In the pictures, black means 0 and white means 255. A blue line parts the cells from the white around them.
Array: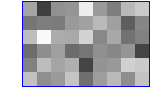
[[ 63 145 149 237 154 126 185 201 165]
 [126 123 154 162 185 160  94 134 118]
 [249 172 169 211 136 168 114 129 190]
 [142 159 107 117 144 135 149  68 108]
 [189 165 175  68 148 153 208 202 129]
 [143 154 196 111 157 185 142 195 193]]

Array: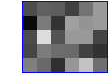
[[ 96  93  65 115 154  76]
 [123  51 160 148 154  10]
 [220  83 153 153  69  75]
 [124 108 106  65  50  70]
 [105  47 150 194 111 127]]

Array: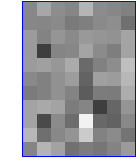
[[167 141 134 181 140 135 129 136]
 [134 138 122 127 138 142 112 135]
 [131 149 138 153 149 146 164 155]
 [ 62 133 135 164 139 126 163 154]
 [160 151 171 106 129 141 191 155]
 [129 145 157  99 160 156 183 137]
 [129 145 131  92 124 123 173 123]
 [169 163 124 133  62 102 149 163]
 [ 74 139 109 242 104  98 136 163]
 [111 136 148 203 130 139 116 183]
 [180 162 113 124 118 131 155 133]]

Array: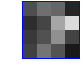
[[111 102  37  78]
 [ 69 166 219  45]
 [ 81 144  67  57]
 [116  83  25  65]]

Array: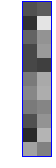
[[ 92  81]
 [228  49]
 [147  99]
 [154  71]
 [ 63  71]
 [169 122]
 [173 135]
 [133 122]
 [147  80]
 [180  41]
 [129 162]]

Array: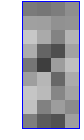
[[118 125 142 122]
 [159 145 147 160]
 [170 131 180 199]
 [100  78 162 172]
 [ 62 157 191 117]
 [182 103 171 158]
 [186 134 163 197]
 [129 157 139 193]
 [ 92  82 159 126]]
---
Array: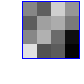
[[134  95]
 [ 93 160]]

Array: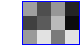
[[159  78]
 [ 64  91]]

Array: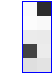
[[250  44]
 [252 249]]

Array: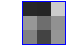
[[ 39  37]
 [151 110]]

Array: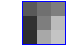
[[ 89 112]
 [ 49 126]]

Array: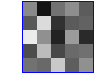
[[137  20]
 [ 88 219]]

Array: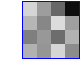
[[213 157]
 [182 135]]
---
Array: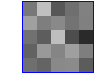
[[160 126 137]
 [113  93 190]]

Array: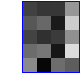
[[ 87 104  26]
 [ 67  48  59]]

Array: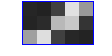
[[ 36  43 184]
 [159 222  64]]

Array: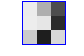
[[237 230  44]
 [203  30 216]]

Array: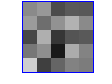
[[155 110 146]
 [ 71 175  54]]

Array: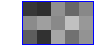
[[139 159 137]
 [ 93  49 166]]

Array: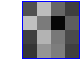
[[192 123   7]
 [ 64 179 120]]

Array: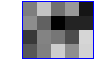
[[141  97   1]
 [ 57 131 118]]

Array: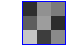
[[ 93 157  44]
 [197  61 138]]
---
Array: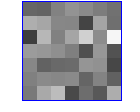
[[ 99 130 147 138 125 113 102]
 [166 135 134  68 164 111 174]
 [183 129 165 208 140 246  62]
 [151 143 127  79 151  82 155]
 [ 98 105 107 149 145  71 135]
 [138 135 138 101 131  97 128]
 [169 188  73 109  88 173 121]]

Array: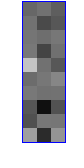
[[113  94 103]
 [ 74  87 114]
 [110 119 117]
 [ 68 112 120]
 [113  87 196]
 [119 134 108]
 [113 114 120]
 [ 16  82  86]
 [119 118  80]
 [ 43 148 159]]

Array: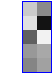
[[139 203]
 [ 19 225]
 [242  96]
 [168 152]
 [161 133]]

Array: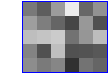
[[ 93 156 236 103 146 121]
 [126 101  70 152  80 158]
 [196 203 114 150 189 190]
 [ 81 191  81  83  88 131]
 [122 134  49 115 101 141]]

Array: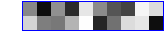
[[ 13 144  43 230 139  85  68 245 220 135]
 [126 120 180 254  37 113 220 230  14 212]]

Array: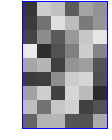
[[205 193  92 164 147  54]
 [114 222 188 122 149  59]
 [141  90 152 199 230  68]
 [ 46  82 128 205 132 234]
 [181  63 148 158  84 166]
 [ 63 142 204 213  79  60]
 [206  65 213 188  43 162]
 [114 198 209  65  82 190]
 [180 181  84  82 170 101]]
